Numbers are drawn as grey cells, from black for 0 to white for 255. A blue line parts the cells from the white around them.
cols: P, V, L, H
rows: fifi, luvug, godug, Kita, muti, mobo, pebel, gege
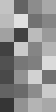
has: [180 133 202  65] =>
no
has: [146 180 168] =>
yes
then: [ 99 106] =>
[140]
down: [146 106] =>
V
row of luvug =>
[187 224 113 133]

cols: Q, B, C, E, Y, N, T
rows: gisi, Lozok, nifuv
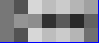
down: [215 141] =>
C
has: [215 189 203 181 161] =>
yes
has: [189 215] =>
no

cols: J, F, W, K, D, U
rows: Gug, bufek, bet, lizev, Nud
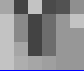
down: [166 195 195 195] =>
J
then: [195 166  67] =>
[109]
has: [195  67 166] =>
no
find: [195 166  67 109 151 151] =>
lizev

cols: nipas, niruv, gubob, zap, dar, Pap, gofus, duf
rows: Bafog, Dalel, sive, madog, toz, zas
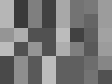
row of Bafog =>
[182  58 127  65 168 115 121 156]
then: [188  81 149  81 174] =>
[127]
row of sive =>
[149 174  81  81 188  65  95 162]

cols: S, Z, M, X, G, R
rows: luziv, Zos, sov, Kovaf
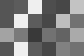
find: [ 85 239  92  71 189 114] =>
Zos
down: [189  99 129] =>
G
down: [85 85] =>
S
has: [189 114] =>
yes
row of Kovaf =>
[ 85 239  92  71 129 114]
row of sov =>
[163 122  57 114  99 170]
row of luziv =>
[ 85  92 239  78  71 195]

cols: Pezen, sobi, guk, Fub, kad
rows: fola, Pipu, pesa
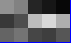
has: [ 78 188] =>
yes
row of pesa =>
[100 116  70  62  86]
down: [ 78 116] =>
sobi
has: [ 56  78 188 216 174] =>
yes

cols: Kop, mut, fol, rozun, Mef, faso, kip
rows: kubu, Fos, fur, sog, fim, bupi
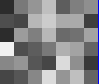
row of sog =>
[241  78  93 121 176 163 100]
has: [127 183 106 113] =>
yes
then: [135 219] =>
[149]
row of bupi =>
[ 70  86 135 219 149 191 100]
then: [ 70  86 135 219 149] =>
[191]

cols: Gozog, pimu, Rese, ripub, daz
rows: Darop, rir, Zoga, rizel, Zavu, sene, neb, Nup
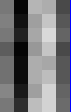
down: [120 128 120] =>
Gozog
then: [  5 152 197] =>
[73]
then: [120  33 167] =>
[217]
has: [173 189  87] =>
yes
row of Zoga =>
[120  33 167 217 100]

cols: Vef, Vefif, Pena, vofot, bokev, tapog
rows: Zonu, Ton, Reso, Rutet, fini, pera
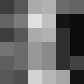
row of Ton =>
[100 123 224 191  20  12]
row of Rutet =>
[115 107 152 138  47  12]
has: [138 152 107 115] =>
no
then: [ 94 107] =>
[152]
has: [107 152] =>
yes

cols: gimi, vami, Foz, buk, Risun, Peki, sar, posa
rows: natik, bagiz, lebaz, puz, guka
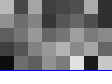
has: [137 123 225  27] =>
no
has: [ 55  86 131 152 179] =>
no
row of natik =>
[185  71 165  63  71  78 171  47]
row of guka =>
[ 13 110  94 145 123 225  27 200]

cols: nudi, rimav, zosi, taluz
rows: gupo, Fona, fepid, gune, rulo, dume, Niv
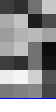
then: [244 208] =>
[83]
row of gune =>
[171 194 113  12]
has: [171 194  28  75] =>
yes
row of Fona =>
[171 194  28  75]

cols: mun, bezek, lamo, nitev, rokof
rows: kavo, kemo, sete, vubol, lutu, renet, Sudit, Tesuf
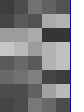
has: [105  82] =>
no
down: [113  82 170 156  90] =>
lamo
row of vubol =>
[198 186 156 178 192]
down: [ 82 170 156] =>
lamo

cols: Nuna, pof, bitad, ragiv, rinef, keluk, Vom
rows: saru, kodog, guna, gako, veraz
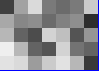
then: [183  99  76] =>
[211]
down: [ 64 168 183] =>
Nuna
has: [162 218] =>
yes
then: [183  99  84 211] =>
[115]
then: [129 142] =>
[45]
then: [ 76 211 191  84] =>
[150]

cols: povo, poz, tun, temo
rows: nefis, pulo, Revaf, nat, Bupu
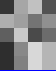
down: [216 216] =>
tun
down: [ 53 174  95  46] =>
povo

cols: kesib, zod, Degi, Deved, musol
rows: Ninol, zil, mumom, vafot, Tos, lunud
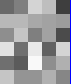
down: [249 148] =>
Degi
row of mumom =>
[142 197 127 162  75]
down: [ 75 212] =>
musol

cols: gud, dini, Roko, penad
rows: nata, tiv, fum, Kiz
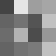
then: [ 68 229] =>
[158]
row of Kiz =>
[100 115 122 193]

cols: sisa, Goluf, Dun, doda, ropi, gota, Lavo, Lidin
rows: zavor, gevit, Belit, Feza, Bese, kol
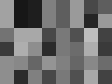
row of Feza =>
[ 58 174 142  43 121 108 174  58]
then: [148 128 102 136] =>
[108]
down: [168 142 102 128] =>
Dun
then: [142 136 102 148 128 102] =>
[136]
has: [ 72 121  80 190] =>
yes
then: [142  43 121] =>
[108]

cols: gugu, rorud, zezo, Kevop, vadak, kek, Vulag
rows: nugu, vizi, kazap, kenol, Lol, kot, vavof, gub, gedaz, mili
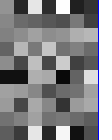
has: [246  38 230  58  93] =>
no
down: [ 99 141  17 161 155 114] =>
gugu

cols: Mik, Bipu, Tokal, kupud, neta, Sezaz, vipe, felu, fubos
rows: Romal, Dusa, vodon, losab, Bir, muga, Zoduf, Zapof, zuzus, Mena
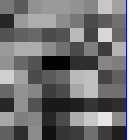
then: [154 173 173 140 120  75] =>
[91]
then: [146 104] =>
[83]
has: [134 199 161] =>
yes

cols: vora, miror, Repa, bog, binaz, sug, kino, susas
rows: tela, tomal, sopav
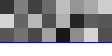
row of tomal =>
[212 101 183  80 177  37  95  87]
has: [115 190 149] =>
no
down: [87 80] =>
susas

